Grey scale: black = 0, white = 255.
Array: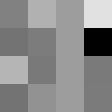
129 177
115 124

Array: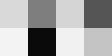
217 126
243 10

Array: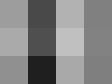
157 73
170 79

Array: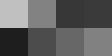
192 130
30 76

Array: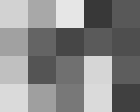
210 168
161 100

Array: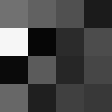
113 97
246 6

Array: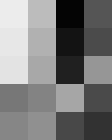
236 188
231 177
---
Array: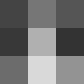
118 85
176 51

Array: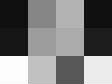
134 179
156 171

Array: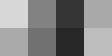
130 53
113 39

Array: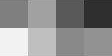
161 89
191 137

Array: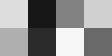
23 130
43 246

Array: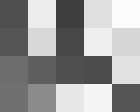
236 63
216 71

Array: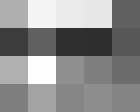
245 234
96 47

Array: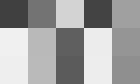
115 211
185 95

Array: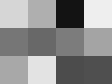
175 19
104 124
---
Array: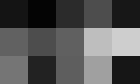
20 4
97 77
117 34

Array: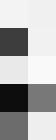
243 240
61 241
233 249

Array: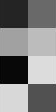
36 105
161 188
8 220

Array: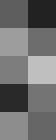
94 34
157 109
125 191

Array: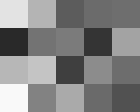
227 180
41 115
183 196

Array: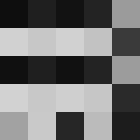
14 31
209 199
16 31

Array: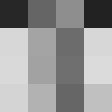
39 101
215 164
217 162

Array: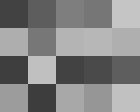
66 93
174 119
62 192

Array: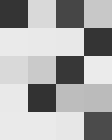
52 217
234 233
217 202
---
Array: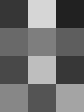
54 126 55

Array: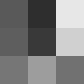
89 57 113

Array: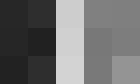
39 33 211

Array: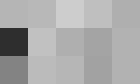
181 193 182

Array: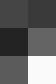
69 100

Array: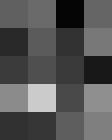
96 91 58 143

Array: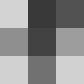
211 66 209

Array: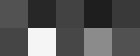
82 245

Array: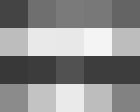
68 233 81 189
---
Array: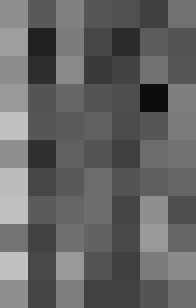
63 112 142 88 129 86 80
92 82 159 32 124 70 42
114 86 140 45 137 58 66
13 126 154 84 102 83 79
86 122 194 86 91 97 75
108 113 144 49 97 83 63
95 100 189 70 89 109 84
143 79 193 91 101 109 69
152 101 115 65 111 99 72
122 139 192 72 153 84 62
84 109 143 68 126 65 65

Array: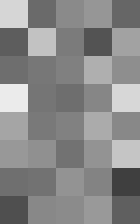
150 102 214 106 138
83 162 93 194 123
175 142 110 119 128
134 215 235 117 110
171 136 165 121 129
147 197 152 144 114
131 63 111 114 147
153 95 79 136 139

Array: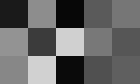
90 118 26 141 7
120 86 147 59 208
80 95 135 209 10

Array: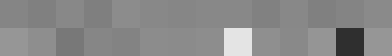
132 138 133 128 136 127 140 136 134 136 136 129 136 128
47 150 150 142 120 134 131 140 139 141 228 143 137 149

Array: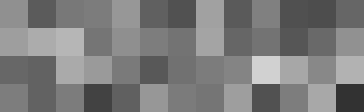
77 102 144 91 120 124 151 96 81 161 90 128 80
105 145 158 172 182 117 143 125 115 164 102 115 86
136 178 103 98 170 154 122 88 113 124 132 209 167
168 50 125 98 124 66 96 151 123 117 158 81 125

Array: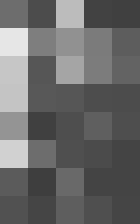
66 64 109 76 188
123 93 230 126 145
124 99 198 86 165
77 76 196 88 86
95 78 148 64 78
75 68 209 109 79
68 68 91 62 105
79 69 81 69 94
